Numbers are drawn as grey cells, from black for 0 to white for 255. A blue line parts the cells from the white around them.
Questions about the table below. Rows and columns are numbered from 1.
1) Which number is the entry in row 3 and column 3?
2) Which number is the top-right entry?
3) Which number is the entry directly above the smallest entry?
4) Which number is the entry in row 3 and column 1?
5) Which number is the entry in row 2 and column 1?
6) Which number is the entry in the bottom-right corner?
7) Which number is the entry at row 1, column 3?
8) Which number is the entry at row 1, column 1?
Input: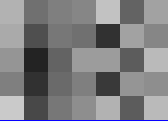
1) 99
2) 162
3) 79
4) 149
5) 170
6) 186
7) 127
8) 178

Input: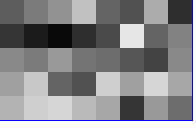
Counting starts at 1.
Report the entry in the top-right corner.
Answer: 45
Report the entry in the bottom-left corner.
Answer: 178
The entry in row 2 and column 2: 26
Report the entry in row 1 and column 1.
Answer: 93
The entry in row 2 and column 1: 52
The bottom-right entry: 108
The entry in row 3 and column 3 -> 153
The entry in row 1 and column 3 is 145
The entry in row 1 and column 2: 122
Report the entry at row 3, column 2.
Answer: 122
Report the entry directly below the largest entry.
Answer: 86
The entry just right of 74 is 229

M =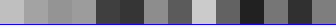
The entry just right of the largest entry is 99
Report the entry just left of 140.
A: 54

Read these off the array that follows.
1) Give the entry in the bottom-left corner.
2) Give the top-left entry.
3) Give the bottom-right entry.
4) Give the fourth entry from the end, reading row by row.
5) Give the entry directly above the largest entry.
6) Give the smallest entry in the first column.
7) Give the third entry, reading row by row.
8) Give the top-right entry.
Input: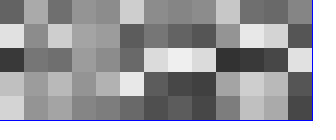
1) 212
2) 99
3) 71
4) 125
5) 99
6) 57
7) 111
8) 133

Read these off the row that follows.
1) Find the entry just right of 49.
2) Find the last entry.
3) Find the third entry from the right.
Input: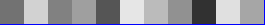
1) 224
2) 166
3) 49

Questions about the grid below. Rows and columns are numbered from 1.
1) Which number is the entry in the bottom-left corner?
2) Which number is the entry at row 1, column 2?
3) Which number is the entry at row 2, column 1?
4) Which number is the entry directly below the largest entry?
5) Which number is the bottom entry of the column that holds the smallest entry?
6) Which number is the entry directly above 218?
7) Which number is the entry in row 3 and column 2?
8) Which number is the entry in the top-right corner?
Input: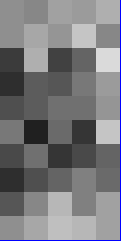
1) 143
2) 135
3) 143
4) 155
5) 167
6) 135
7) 175
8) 175

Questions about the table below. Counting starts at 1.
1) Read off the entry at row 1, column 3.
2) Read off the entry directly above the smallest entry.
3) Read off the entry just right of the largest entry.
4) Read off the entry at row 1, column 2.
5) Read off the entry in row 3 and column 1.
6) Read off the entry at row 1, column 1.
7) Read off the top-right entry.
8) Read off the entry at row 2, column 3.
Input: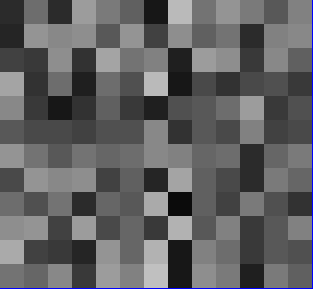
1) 43
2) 164
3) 23
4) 109
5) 65
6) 43
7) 129
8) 136

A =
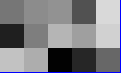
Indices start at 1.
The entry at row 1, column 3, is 146
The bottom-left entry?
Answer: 194
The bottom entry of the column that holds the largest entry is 103
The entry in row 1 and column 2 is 140

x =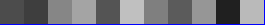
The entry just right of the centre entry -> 127
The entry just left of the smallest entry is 150

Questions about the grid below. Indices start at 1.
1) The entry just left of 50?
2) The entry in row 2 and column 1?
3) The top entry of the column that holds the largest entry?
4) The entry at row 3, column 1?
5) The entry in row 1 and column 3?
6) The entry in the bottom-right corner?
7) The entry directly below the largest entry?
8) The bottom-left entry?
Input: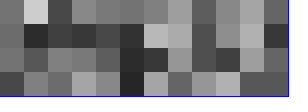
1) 72
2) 108
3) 205
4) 115
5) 72
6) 87
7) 44
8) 72

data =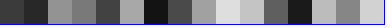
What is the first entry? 59
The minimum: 19
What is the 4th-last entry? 26
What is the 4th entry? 121
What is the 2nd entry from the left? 40
